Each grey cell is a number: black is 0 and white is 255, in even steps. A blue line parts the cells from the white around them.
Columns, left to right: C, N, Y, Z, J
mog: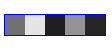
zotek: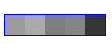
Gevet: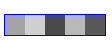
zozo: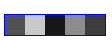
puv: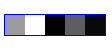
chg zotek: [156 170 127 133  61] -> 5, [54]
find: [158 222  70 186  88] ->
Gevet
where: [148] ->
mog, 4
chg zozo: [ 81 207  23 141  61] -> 2, [201]
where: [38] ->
mog, 5
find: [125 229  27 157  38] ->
mog

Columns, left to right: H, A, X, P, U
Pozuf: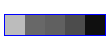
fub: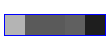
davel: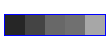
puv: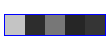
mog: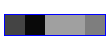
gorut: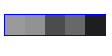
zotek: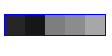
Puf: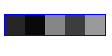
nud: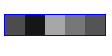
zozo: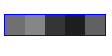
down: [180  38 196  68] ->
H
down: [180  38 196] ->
H
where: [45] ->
puv, 2

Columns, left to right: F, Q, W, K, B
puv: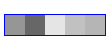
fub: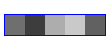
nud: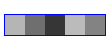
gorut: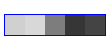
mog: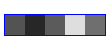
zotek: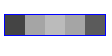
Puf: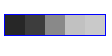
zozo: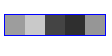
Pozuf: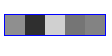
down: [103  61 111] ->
Q
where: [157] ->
zozo, 1
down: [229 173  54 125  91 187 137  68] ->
W
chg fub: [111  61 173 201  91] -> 5, [97]
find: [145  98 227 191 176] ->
puv
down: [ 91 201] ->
B
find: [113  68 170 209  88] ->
fub

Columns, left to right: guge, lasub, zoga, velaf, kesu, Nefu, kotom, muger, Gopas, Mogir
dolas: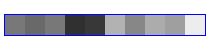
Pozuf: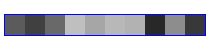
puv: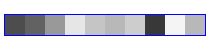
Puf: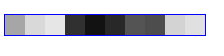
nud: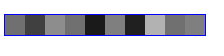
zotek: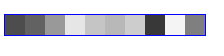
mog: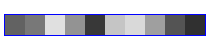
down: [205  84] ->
kotom
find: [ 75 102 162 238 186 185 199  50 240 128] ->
zotek
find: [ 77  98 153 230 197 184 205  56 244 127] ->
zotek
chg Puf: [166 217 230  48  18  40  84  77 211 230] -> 10, [224]

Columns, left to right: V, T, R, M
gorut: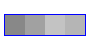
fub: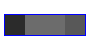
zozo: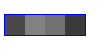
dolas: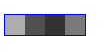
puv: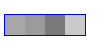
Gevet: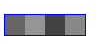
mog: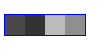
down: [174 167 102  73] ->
V
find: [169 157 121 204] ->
puv
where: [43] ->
fub, 1
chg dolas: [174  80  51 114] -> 4, [122]
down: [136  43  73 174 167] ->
V
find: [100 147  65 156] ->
Gevet

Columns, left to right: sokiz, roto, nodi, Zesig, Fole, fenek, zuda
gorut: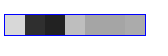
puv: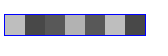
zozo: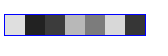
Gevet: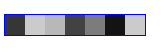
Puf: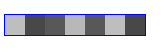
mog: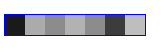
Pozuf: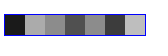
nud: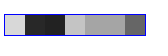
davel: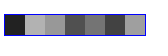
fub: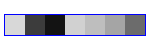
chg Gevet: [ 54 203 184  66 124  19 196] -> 7, [203]
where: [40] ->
nud, 2
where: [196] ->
nud, 4
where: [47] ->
gorut, 2
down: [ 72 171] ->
roto

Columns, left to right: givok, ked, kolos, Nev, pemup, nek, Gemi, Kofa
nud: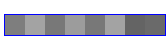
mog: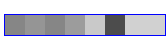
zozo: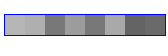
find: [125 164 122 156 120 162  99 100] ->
nud
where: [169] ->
zozo, 6
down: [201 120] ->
pemup
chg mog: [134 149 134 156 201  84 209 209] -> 6, [76]
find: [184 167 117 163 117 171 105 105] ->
zozo
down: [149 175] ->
ked

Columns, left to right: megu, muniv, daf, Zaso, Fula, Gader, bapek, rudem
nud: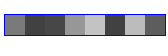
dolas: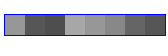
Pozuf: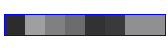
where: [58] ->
Pozuf, 6
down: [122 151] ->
megu
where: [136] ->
dolas, 6

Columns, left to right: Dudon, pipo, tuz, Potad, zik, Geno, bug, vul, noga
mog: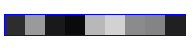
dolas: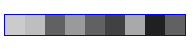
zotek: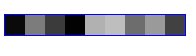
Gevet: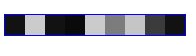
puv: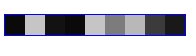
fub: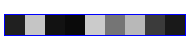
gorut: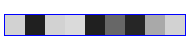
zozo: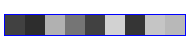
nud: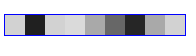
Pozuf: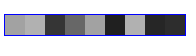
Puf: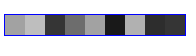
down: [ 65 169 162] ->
zik
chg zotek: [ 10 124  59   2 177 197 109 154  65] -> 6, [190]
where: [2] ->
zotek, 4

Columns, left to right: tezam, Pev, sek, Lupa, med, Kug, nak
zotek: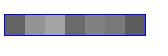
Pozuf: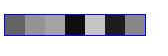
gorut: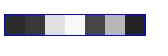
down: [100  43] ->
tezam
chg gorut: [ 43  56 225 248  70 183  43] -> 7, [35]
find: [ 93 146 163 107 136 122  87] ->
zotek
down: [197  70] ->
med
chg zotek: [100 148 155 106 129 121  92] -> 3, [163]

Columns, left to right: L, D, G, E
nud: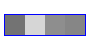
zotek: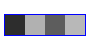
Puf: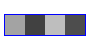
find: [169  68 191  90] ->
Puf
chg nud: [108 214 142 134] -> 1, [115]

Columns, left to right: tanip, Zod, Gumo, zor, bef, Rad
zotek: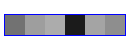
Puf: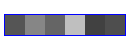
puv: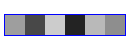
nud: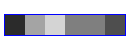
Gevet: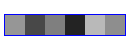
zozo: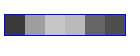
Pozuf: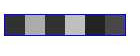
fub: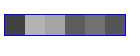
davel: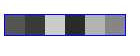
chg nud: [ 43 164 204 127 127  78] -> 3, [212]
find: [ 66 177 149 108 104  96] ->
fub
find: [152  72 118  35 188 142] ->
Gevet
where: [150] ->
Gevet, 1

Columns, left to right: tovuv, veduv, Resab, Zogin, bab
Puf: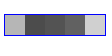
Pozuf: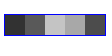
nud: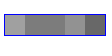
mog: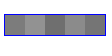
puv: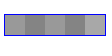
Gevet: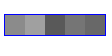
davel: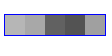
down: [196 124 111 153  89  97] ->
Resab
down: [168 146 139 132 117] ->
Zogin

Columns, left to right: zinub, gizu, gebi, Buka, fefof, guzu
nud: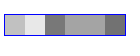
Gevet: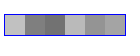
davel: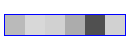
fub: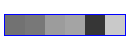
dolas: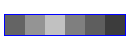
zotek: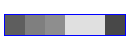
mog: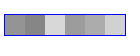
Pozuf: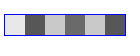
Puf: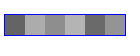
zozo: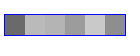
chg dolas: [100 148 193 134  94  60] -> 4, [127]
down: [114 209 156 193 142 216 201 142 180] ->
gebi
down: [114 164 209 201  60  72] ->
guzu
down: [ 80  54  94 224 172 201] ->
fefof
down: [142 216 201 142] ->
gebi
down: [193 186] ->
zinub
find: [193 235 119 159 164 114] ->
nud

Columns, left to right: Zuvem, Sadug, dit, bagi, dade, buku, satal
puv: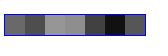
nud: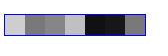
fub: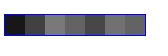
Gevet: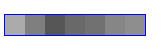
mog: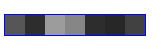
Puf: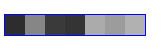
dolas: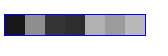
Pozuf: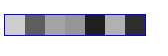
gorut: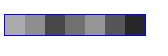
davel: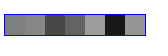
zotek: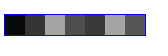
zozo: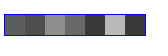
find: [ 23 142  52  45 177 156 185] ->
dolas
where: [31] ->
Pozuf, 5

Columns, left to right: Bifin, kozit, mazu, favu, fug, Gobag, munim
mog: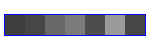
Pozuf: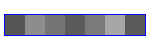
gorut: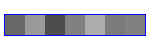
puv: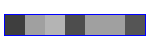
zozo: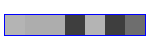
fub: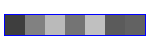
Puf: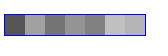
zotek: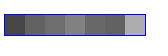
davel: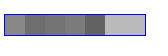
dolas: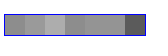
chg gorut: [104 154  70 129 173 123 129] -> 3, [77]
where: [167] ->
Pozuf, 6
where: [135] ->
davel, 1
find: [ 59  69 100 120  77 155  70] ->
mog

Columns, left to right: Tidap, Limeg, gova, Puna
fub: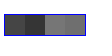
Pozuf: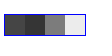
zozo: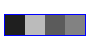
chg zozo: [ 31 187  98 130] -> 3, [91]
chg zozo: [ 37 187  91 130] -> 1, [31]
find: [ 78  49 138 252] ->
Pozuf
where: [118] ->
fub, 3
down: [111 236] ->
Puna

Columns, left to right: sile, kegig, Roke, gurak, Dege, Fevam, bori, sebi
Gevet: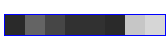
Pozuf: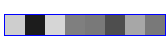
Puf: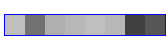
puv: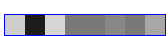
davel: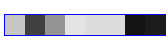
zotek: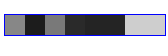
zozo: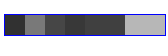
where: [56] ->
zozo, 4
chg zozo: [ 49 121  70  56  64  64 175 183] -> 7, [183]
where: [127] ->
Pozuf, 4
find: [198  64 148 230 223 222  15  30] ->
davel
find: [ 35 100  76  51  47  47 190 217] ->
Gevet
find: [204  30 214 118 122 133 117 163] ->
puv

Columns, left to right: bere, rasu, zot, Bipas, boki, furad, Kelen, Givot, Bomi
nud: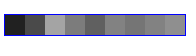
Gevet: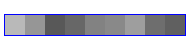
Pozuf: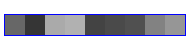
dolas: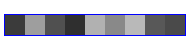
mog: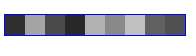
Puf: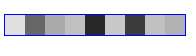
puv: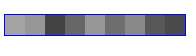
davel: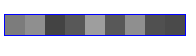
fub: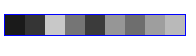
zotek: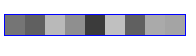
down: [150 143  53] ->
rasu
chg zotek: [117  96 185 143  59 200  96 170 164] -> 6, [192]

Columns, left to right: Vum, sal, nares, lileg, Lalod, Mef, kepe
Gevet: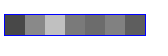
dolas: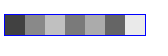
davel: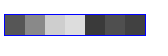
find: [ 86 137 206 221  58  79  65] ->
davel
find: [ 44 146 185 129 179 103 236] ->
dolas
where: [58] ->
davel, 5
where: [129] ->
Gevet, 6
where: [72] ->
Gevet, 1

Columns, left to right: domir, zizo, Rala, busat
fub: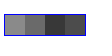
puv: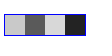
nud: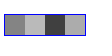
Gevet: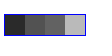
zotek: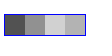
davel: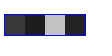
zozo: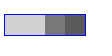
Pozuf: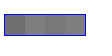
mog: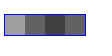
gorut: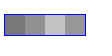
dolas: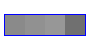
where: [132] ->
nud, 1
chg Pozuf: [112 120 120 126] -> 2, [126]
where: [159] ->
mog, 1
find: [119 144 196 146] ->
gorut
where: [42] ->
Gevet, 1
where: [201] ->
puv, 1

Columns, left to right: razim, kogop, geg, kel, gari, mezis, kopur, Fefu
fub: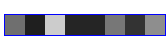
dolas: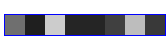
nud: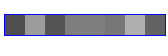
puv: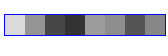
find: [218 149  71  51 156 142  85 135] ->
puv
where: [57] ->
dolas, 8

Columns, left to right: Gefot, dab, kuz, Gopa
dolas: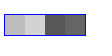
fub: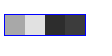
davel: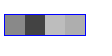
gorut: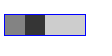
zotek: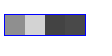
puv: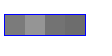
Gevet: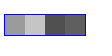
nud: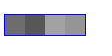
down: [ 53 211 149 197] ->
dab
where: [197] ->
Gevet, 2
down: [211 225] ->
dab
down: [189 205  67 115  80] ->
kuz

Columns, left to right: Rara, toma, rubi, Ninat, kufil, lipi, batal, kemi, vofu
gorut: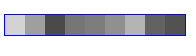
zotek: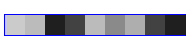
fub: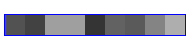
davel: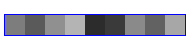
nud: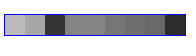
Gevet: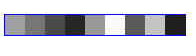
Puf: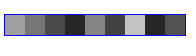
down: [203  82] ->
Rara
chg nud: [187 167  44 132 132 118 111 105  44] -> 3, [52]
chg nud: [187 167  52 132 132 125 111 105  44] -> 6, [118]
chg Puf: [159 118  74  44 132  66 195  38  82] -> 4, [38]
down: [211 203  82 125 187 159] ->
Rara

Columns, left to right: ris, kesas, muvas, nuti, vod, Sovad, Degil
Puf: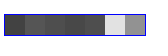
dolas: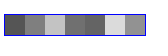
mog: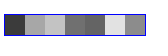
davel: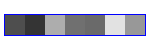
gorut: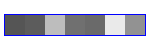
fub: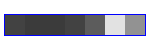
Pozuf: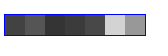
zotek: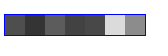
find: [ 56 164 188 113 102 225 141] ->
mog
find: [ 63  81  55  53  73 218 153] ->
Pozuf
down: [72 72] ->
vod
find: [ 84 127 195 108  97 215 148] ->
dolas

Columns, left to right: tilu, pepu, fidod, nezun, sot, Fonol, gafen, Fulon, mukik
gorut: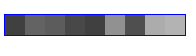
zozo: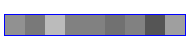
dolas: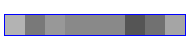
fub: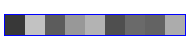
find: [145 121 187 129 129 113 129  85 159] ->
zozo
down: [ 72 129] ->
nezun

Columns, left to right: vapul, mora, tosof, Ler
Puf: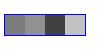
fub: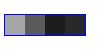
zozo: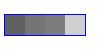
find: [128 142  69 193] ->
Puf
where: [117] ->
zozo, 2
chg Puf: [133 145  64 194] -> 1, [125]
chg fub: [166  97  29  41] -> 2, [91]

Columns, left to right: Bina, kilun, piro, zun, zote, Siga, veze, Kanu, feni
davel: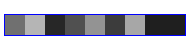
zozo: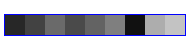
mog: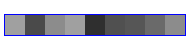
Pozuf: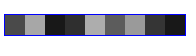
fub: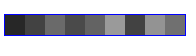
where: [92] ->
Pozuf, 6
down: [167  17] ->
veze
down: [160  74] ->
Bina
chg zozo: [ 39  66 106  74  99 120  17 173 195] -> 6, [127]

